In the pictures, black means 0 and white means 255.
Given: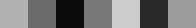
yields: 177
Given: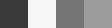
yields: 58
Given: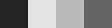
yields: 35
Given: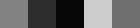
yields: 131
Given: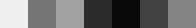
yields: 238
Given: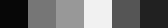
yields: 7
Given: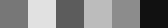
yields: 119
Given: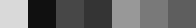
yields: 217
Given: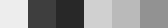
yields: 237
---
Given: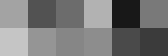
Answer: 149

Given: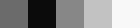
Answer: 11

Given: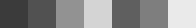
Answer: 81

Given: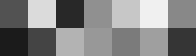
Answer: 68

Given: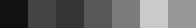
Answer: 68

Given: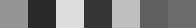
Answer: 40
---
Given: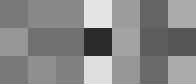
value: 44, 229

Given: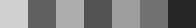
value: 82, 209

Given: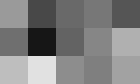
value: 99, 225

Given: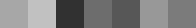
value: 109, 193

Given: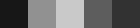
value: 201, 201

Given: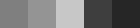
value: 199, 199

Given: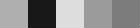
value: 221, 221
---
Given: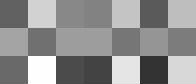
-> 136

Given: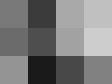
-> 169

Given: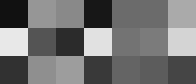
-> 137

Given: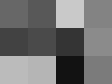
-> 201

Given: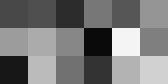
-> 44

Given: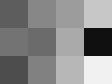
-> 156

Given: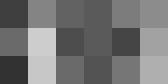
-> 98

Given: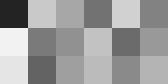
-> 167

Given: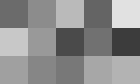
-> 186
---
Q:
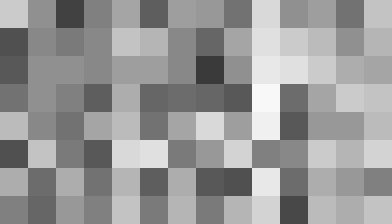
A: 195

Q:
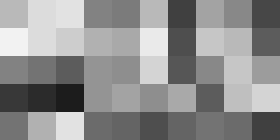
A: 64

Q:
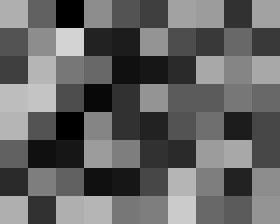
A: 148

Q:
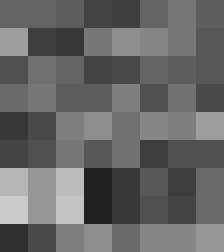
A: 150

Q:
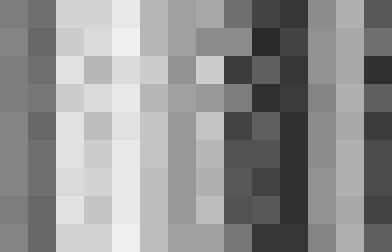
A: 96

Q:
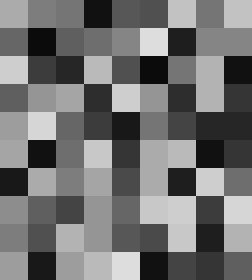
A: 95

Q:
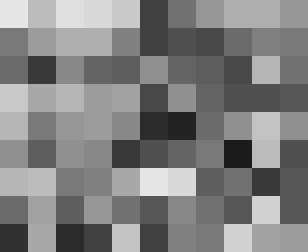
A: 156

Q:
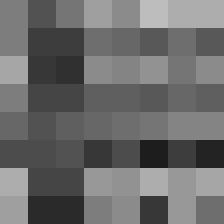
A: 110
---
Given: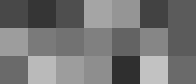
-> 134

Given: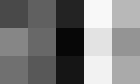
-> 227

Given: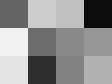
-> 137

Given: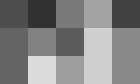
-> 207

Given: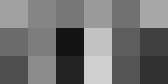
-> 93

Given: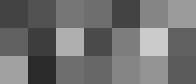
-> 203

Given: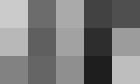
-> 45

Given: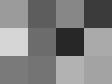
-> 39

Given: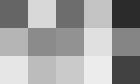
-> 224

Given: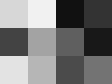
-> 95
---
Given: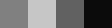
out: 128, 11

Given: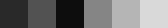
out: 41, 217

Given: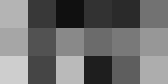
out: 180, 173

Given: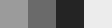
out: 155, 236

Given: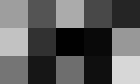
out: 158, 215

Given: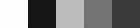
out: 254, 58
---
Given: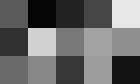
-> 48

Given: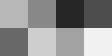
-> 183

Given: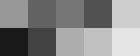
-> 152

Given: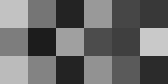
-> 125

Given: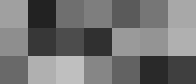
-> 142

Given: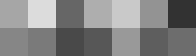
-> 166

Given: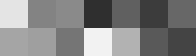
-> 228

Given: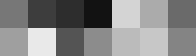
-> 119
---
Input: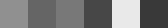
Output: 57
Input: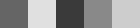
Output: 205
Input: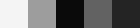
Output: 36
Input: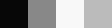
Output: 187
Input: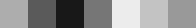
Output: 153
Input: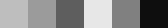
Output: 14
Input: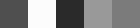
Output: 123
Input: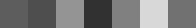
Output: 113
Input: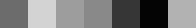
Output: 178
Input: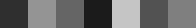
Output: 127
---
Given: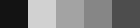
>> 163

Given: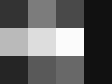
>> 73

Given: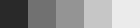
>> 148

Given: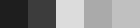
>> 220

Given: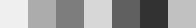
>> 125

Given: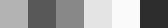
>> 136

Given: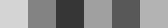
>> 54
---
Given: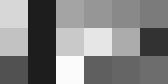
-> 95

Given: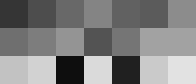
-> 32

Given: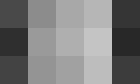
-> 161

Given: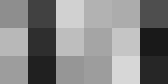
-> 157

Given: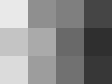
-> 157

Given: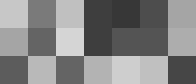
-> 206

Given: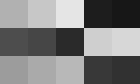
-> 184
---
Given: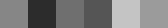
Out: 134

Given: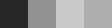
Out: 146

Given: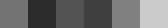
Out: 115

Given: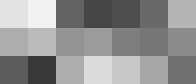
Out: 219

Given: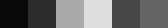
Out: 101

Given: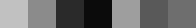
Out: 139

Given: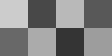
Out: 171

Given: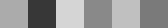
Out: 171
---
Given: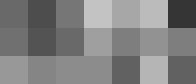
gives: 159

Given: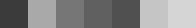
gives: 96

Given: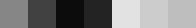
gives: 35

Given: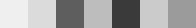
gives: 189

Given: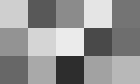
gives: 235

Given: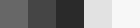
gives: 42

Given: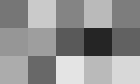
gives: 89

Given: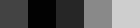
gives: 38

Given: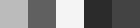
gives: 244

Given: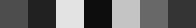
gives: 13
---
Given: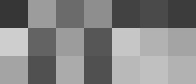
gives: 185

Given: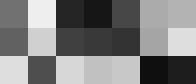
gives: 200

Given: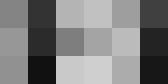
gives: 207

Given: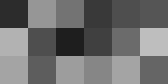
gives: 134

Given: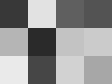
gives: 70

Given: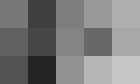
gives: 146

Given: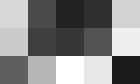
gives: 255
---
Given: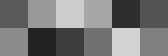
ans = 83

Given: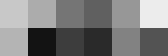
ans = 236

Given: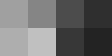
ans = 47

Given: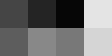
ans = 228

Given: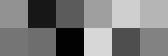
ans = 181

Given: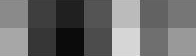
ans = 118

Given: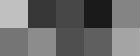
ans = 132
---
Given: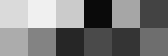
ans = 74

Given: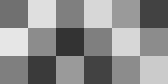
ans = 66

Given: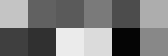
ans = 219

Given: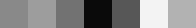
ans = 87

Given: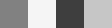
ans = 245

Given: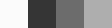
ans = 53

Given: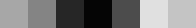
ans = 76

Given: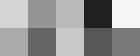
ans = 200

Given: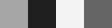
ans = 31
